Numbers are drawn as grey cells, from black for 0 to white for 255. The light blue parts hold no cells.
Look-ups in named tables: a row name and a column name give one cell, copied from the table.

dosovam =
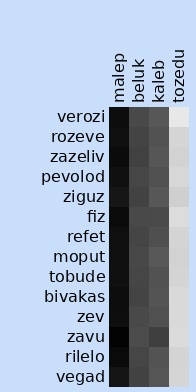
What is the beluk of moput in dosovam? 72
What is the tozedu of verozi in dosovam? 232
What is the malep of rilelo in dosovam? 10
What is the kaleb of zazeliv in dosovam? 86
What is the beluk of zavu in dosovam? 76
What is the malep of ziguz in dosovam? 22
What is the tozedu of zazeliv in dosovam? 210

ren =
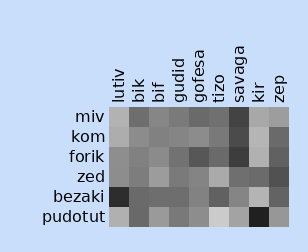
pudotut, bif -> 154
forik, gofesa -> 87
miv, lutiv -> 178
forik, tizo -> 106
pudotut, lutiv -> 176
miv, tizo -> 112
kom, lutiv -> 173
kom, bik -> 140
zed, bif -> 156
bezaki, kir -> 180
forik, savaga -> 61
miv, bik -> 110
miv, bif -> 134
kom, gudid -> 133
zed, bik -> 125
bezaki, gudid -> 110
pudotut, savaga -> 163
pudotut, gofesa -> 141

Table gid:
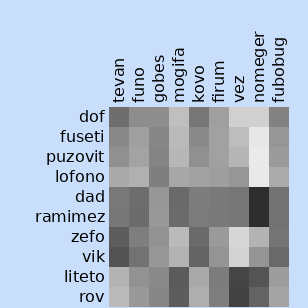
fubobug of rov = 164
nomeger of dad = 45
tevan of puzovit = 144
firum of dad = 121
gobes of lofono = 127
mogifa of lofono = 167
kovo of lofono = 162
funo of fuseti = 159
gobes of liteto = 137
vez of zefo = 214
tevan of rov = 187
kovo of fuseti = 137
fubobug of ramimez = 114
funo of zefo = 126
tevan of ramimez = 119

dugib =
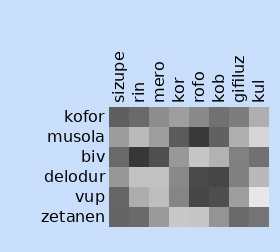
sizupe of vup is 102
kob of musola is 97
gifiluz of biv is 129
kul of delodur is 185
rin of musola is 186
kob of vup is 78
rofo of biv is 198
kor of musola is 91
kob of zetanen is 148
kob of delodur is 70
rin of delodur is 194
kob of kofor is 113

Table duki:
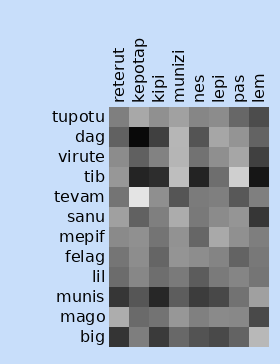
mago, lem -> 73
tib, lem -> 22
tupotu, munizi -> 161
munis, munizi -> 93
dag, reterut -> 97
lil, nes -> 92
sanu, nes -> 121
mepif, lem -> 126
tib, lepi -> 110
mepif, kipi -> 116
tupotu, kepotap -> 168
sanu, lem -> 54
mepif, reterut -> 138
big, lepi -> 73
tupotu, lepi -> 140
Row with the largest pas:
tib

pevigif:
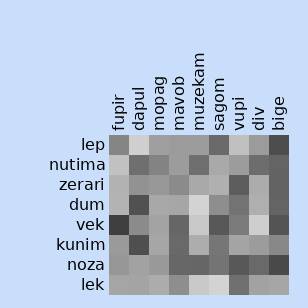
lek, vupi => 112
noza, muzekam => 102
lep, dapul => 207
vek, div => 206
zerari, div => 172
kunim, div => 156
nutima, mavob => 156
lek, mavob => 142
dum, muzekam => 211
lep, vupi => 192
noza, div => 105
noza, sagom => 116
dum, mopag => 168

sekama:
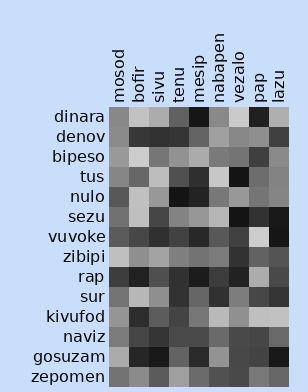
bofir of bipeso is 204
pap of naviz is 70
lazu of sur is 53
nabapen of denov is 160
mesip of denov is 100
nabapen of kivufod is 185
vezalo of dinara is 202
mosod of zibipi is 191
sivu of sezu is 70
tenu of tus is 80
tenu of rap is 49
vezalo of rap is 34
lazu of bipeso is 138
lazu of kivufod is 193
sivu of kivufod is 92
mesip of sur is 102
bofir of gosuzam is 38
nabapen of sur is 49
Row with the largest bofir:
bipeso

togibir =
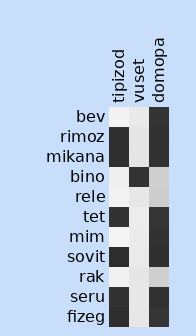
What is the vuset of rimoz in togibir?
230
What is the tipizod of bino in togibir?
239
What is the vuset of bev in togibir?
233
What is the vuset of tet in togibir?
236
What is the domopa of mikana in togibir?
50
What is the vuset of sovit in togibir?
234
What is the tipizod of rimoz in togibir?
48
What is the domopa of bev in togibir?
51
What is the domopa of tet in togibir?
53
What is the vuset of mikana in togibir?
229
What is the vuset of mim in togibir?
235
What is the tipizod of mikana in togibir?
47
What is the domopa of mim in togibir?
50
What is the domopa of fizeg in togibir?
53

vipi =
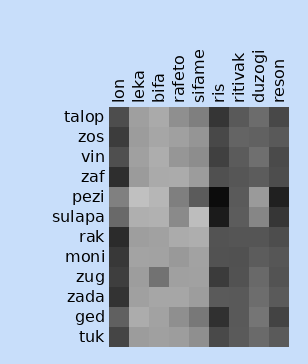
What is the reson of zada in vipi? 90
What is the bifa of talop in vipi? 170
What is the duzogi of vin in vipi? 111
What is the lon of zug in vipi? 62
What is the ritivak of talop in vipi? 89
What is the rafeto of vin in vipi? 150
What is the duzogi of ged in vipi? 117
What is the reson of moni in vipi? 86
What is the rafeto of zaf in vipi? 171
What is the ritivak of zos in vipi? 100
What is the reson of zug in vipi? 83
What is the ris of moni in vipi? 82
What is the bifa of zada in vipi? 166
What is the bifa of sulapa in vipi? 177

